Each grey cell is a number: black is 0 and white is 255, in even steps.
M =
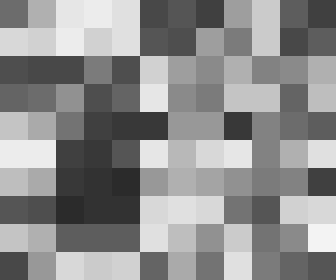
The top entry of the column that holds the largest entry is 64
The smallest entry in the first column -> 72
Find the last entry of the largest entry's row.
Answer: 243
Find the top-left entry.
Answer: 108
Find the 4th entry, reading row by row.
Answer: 236
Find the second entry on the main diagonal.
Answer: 209
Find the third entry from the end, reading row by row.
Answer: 123
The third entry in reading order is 230
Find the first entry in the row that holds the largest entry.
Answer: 196
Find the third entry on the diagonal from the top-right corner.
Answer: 130
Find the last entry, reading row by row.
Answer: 85
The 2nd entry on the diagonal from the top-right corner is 72
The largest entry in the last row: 224

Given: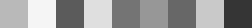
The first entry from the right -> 53
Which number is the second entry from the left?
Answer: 245
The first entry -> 185

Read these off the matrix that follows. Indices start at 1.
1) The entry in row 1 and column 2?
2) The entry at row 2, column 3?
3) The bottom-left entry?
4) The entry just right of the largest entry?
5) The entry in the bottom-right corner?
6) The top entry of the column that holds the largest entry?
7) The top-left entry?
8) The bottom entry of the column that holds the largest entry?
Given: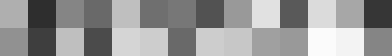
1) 46
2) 191
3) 145
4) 243
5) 133
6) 219
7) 175
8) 251

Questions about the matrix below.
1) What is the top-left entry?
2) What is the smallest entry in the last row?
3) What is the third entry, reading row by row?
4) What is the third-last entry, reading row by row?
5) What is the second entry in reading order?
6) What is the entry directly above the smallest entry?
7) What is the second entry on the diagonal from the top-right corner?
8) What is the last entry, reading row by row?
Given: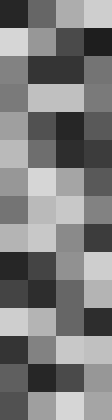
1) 38
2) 81
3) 173
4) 159
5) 102
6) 206
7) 74
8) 165

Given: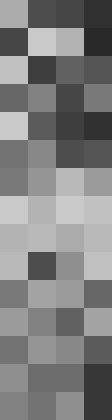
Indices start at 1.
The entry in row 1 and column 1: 171
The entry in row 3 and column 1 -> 193
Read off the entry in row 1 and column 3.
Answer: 70
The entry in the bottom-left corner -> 129
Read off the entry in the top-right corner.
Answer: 49
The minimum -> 41
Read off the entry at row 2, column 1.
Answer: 70
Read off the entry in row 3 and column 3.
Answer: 97
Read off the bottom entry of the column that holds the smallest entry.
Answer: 55
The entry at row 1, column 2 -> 77
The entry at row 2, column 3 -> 179

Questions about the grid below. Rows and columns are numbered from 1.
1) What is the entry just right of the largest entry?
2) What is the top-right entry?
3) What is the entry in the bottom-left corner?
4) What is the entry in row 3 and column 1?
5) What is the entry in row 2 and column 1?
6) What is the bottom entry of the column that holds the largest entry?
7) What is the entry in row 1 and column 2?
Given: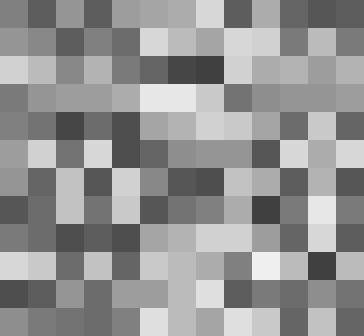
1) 187
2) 93
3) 142
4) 209
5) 149
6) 201
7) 93
